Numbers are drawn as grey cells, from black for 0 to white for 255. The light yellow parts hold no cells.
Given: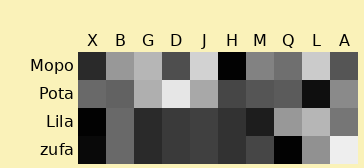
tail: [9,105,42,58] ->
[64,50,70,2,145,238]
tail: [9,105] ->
[42,58,64,50,70,2,145,238]
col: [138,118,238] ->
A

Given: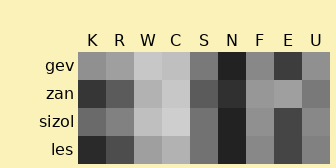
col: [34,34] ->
N
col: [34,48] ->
N
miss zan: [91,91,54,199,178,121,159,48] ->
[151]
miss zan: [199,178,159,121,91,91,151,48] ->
[54]
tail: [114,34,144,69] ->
[136]
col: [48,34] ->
N
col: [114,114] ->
S

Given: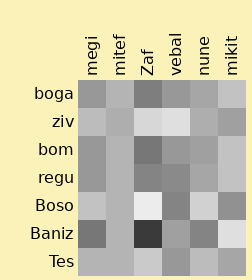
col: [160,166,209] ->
nune
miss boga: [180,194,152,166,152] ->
[126]

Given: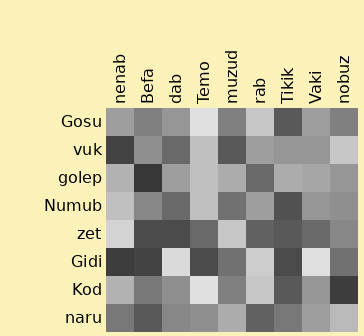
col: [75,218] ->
dab
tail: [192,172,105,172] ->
[166,150]
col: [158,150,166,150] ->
Vaki
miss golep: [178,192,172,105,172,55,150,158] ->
[166]
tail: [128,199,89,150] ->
[61]
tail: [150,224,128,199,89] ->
[158,128]
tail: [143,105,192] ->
[89,158,150,150,199]

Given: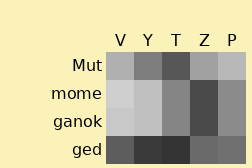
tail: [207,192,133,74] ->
[139]
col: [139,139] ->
P
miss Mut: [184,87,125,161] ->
[176]
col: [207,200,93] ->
V
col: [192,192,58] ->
Y
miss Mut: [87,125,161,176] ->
[184]
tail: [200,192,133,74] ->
[139]

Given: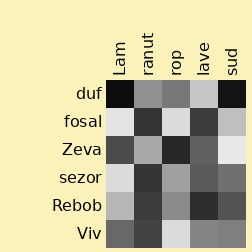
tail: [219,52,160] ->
[90,112]
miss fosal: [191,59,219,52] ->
[227]
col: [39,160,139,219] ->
rop

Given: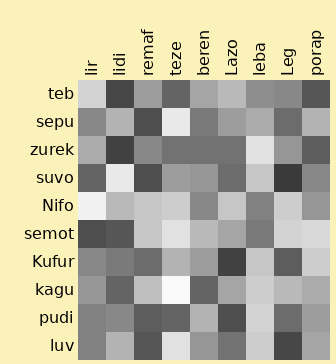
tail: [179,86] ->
[225,150,114,205,71,165]
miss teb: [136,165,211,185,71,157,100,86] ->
[142]
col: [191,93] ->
remaf
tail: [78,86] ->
[198,225,185,165,122,211,217]

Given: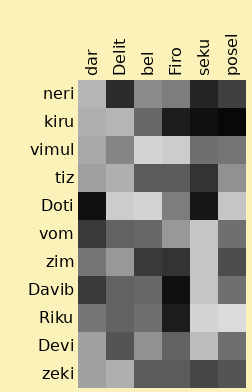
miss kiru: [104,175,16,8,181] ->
[29]
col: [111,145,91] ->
bel
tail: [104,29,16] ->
[8]
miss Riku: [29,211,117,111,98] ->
[219]
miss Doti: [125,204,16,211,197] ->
[22]
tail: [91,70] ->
[84]

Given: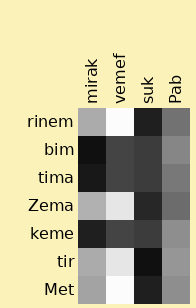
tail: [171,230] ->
[16,150]
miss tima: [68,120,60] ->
[24]
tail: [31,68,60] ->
[142]
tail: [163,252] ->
[31,142]
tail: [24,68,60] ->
[120]
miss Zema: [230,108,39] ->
[177]
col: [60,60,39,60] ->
suk

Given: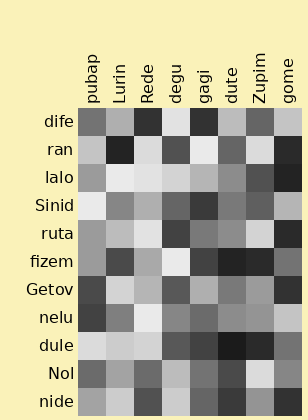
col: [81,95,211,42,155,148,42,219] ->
Zupim
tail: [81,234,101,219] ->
[42]
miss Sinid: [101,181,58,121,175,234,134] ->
[95]

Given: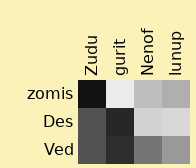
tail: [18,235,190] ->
[175]
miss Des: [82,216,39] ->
[210]
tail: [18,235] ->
[190,175]
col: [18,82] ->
Zudu
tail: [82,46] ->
[117,153]
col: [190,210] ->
Nenof

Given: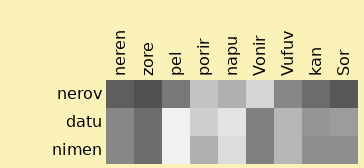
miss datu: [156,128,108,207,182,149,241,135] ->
[228]
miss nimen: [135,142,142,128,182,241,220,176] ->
[108]
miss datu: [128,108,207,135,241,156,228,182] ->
[149]

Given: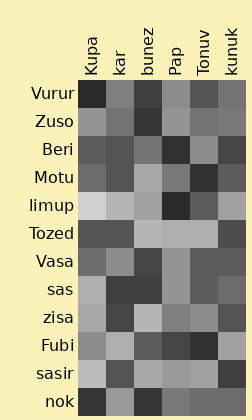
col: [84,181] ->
kar
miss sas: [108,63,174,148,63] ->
[92]
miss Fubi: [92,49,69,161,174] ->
[140]
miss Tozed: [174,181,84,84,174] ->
[76]
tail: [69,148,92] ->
[92]

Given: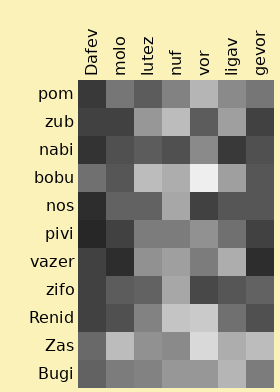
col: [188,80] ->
nuf
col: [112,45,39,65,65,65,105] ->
Dafev
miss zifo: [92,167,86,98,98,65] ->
[72]
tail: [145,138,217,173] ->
[188]
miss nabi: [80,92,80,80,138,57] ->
[51]
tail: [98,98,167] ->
[65,86,86]

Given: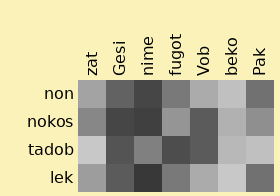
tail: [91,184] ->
[192]
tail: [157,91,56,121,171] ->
[200,113]

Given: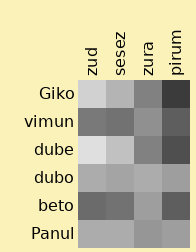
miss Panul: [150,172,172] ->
[158]
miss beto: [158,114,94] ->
[107]
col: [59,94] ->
pirum
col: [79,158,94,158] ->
pirum
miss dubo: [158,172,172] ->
[164]
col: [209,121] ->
zud
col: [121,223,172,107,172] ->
zud

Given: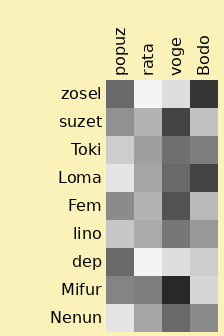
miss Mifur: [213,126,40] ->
[132]
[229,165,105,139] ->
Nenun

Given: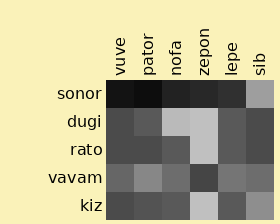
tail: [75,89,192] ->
[89,75]
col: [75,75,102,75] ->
vuve
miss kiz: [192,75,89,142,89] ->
[83]

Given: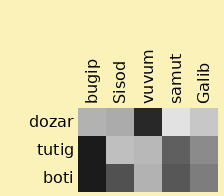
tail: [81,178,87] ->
[125]
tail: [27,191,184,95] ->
[139]
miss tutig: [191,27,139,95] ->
[184]
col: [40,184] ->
vuvum
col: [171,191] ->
Sisod

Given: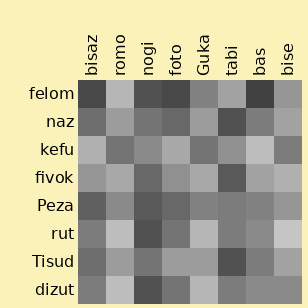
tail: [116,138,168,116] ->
[144,189,124]
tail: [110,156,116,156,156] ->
[81,124,162]

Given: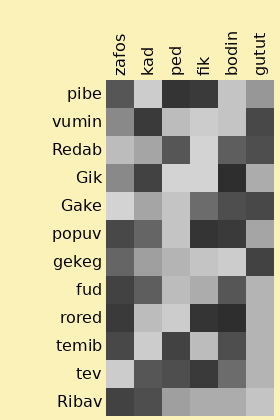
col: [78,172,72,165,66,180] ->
gutut
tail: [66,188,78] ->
[180]

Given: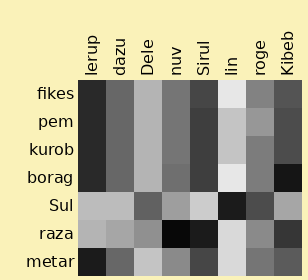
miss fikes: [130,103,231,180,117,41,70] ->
[84]
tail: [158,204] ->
[27,76,166]
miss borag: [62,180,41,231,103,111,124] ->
[21]
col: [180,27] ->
lerup
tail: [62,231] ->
[124,21]
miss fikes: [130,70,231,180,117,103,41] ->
[84]
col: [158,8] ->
nuv

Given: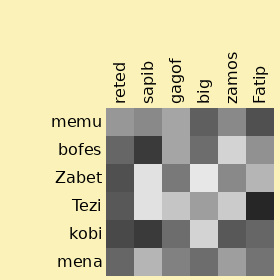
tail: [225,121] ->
[231,137,181]
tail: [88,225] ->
[197,158,203,38]
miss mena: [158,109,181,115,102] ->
[129]

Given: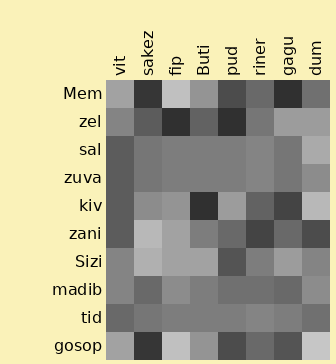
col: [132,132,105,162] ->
vit
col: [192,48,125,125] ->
fip

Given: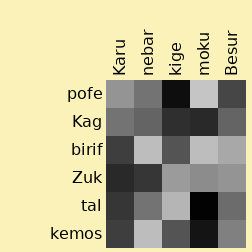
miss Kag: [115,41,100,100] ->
[47]
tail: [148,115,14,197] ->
[70]
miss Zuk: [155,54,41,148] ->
[140]
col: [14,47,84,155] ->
kige
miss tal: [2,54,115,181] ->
[108]

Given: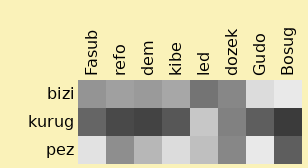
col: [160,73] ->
refo
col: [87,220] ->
kibe
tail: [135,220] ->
[233]
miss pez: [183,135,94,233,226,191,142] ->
[220]
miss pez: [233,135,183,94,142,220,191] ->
[226]

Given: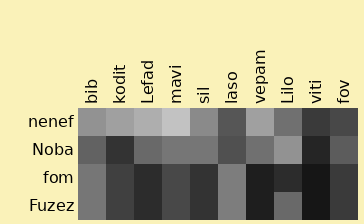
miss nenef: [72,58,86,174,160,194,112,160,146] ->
[138]
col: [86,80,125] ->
laso

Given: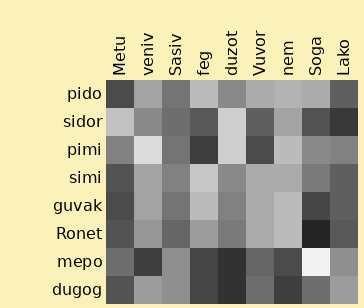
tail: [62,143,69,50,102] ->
[75,242,143]
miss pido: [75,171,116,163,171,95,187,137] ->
[179]
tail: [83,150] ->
[102,156,122,171,187,36,89]

